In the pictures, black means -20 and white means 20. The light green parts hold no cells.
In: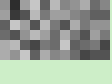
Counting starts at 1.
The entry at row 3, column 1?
-5
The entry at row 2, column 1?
5
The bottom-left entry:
7
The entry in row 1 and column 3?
5
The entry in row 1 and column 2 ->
-13
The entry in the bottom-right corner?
-7
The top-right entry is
1
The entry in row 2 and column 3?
-7
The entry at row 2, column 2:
-11
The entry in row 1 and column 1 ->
3
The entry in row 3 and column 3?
5

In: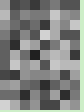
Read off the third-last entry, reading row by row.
-9
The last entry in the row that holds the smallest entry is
-11
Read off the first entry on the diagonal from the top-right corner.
-7
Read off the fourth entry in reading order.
-11
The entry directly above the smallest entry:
5
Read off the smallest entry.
-15
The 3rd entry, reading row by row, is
-7
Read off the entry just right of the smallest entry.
5
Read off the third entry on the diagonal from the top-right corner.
7
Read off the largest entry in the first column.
13
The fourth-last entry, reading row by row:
-9
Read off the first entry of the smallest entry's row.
-5
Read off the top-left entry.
5
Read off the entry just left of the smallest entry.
-3
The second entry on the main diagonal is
-5
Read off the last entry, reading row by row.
3
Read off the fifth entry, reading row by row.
-5

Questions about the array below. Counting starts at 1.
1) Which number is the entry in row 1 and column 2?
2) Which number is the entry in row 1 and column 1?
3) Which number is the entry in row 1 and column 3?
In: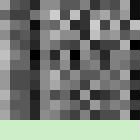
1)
-6
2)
6
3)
-8

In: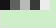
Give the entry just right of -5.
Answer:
9
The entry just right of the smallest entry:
-5

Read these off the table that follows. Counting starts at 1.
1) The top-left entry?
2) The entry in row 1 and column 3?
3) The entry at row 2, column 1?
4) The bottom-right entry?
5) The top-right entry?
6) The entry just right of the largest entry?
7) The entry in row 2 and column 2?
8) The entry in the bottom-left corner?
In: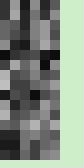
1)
-12
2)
-16
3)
-12
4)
2
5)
-6
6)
-10
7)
6
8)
-12

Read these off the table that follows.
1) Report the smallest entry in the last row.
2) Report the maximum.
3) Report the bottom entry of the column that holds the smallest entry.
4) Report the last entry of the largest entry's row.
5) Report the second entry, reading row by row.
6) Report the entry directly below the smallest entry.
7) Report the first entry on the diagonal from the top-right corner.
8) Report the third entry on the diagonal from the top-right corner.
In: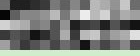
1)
-17
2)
17
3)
5
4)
5
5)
-15
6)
13
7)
-3
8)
-7

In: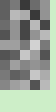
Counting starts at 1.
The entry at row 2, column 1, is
-5
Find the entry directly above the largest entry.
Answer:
3
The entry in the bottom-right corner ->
9
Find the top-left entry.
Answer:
-5
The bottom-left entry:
1
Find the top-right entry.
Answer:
3
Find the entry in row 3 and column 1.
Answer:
-3
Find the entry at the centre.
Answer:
-1
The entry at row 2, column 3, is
7
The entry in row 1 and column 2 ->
-1

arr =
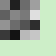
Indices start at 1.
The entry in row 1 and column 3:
-3
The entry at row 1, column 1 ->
1
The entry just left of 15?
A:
-1
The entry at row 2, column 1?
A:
-5
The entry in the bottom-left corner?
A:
-11

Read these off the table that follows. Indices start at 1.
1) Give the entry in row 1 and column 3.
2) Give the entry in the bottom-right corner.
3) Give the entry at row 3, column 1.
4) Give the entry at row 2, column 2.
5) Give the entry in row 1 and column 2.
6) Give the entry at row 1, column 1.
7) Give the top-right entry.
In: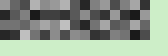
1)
-8
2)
-8
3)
-2
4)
-6
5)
-4
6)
4
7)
-12

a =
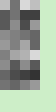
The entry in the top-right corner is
10
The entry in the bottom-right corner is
4
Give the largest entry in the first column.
10
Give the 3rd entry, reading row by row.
14
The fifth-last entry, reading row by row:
-12
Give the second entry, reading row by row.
-2
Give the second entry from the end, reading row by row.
0
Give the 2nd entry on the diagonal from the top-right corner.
-10
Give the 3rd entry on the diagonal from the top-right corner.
2
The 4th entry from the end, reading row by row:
-2

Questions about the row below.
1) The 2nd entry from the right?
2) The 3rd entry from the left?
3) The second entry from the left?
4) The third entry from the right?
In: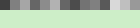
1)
10
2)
6
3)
0
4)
14

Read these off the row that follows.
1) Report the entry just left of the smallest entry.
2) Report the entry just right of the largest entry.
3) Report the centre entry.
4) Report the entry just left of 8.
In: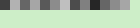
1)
0
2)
-8
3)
10
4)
-10

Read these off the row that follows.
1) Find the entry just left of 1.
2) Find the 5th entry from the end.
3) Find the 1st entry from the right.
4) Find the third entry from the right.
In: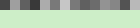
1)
3
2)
-3
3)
9
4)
1

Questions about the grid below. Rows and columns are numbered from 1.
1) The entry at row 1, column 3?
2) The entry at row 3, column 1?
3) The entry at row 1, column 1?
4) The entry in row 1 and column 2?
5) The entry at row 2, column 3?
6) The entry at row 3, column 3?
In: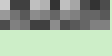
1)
-10
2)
-8
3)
12
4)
-10
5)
-6
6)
-2

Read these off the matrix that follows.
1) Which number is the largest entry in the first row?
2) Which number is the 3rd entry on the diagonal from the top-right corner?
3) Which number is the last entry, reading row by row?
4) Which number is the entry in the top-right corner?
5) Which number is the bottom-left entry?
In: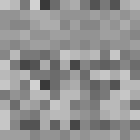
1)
13
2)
3
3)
5
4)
9
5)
5

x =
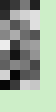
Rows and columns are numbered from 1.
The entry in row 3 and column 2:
-7
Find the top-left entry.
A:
-15
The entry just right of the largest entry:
-11
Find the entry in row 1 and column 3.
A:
-1
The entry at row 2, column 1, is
-13
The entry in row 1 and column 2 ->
-11
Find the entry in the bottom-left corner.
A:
-19
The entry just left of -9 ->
-1
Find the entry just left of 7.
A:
1
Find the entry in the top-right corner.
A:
-15
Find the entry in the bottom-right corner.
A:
11
